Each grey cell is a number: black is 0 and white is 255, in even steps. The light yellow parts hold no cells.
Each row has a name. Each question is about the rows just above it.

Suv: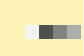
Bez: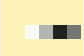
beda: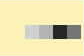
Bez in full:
250; 179; 33; 117
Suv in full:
243; 80; 130; 173
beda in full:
208; 179; 39; 117
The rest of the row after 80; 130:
173

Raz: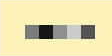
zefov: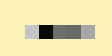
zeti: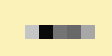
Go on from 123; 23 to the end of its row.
143; 203; 83
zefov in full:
197; 10; 110; 104; 167
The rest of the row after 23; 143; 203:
83
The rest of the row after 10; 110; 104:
167

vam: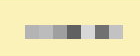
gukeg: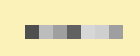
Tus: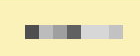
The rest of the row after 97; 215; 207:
159
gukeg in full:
79; 188; 159; 97; 215; 207; 159
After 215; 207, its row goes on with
159
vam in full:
180; 188; 159; 97; 215; 113; 194

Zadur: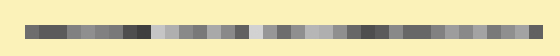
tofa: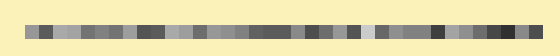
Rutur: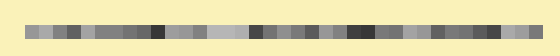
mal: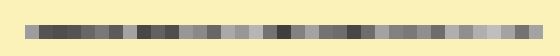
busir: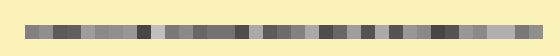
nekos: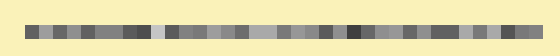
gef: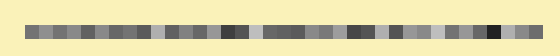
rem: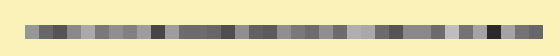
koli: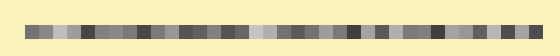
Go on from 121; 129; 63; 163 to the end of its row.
151; 97; 182; 78; 163; 78
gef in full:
115; 143; 115; 137; 97; 137; 103; 115; 91; 175; 97; 129; 103; 151; 63; 84; 190; 103; 97; 91; 137; 121; 157; 71; 84; 175; 84; 151; 137; 190; 115; 151; 103; 34; 175; 137; 109
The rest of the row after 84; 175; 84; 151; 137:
190; 115; 151; 103; 34; 175; 137; 109

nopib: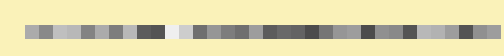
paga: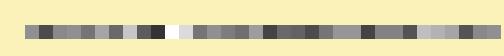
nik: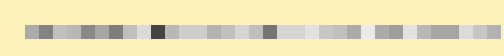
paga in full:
144; 76; 137; 144; 117; 165; 105; 198; 92; 52; 254; 219; 117; 144; 125; 111; 157; 68; 105; 99; 76; 117; 150; 150; 68; 131; 131; 84; 191; 178; 165; 84; 137; 144
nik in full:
171; 131; 191; 184; 137; 165; 125; 191; 219; 68; 184; 205; 205; 178; 191; 212; 191; 117; 212; 212; 225; 198; 191; 171; 233; 171; 157; 225; 184; 165; 165; 219; 198; 178
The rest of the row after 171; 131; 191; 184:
137; 165; 125; 191; 219; 68; 184; 205; 205; 178; 191; 212; 191; 117; 212; 212; 225; 198; 191; 171; 233; 171; 157; 225; 184; 165; 165; 219; 198; 178
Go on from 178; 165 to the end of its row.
84; 137; 144

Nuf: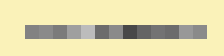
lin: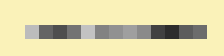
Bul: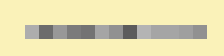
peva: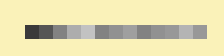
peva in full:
58; 85; 130; 173; 194; 130; 145; 159; 130; 145; 152; 180; 152
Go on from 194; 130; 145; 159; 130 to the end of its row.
145; 152; 180; 152
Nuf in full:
130; 138; 123; 159; 188; 108; 138; 72; 100; 115; 108; 152; 138

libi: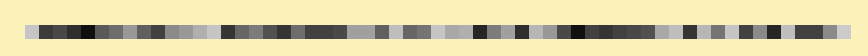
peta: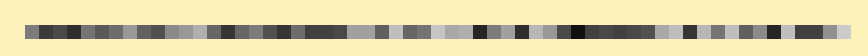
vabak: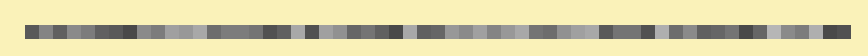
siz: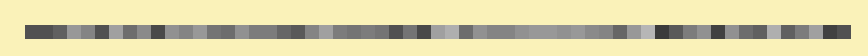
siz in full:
81; 81; 96; 152; 132; 81; 160; 109; 138; 73; 145; 132; 152; 116; 109; 145; 124; 124; 102; 89; 132; 160; 124; 116; 124; 116; 81; 116; 73; 160; 175; 109; 145; 132; 132; 145; 152; 152; 145; 152; 138; 132; 102; 152; 182; 59; 89; 124; 145; 65; 145; 109; 96; 175; 96; 124; 160; 65; 81
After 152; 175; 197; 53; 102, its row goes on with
124; 81; 53; 109; 65; 65; 73; 160; 160; 96; 190; 102; 116; 197; 168; 175; 38; 124; 160; 46; 182; 152; 73; 16; 65; 53; 65; 73; 81; 168; 190; 53; 182; 116; 197; 65; 138; 38; 190; 65; 65; 138; 203
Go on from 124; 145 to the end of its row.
65; 145; 109; 96; 175; 96; 124; 160; 65; 81
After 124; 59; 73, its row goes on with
46; 116; 89; 109; 152; 96; 81; 138; 152; 175; 102; 53; 102; 124; 81; 53; 109; 65; 65; 73; 160; 160; 96; 190; 102; 116; 197; 168; 175; 38; 124; 160; 46; 182; 152; 73; 16; 65; 73; 65; 73; 81; 168; 190; 53; 182; 116; 190; 96; 138; 38; 190; 65; 65; 145; 203

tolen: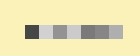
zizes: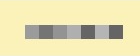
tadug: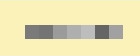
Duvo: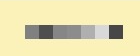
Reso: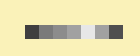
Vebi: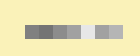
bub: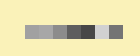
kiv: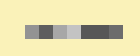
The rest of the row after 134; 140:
175; 216; 71
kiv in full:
147; 94; 167; 195; 87; 87; 108
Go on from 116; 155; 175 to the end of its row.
189; 101; 161
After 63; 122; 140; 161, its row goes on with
231; 161; 79
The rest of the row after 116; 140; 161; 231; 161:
181

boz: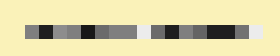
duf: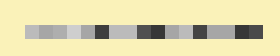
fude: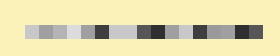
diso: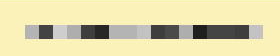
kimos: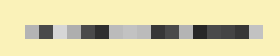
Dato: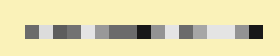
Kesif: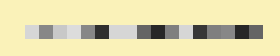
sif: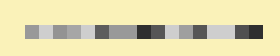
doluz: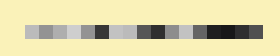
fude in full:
200; 159; 180; 220; 159; 62; 200; 200; 86; 47; 159; 200; 62; 153; 159; 47; 86
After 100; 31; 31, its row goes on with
114; 236
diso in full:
180; 68; 206; 174; 62; 39; 180; 180; 194; 62; 74; 174; 31; 68; 68; 62; 194
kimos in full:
180; 74; 214; 174; 74; 47; 187; 194; 187; 55; 74; 180; 39; 74; 68; 55; 194
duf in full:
187; 166; 174; 206; 166; 62; 187; 187; 80; 55; 166; 187; 68; 166; 166; 55; 74

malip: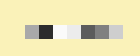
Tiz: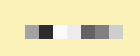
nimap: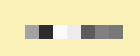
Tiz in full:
162; 44; 250; 236; 99; 128; 206
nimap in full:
162; 44; 250; 236; 92; 128; 120
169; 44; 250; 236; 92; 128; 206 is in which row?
malip

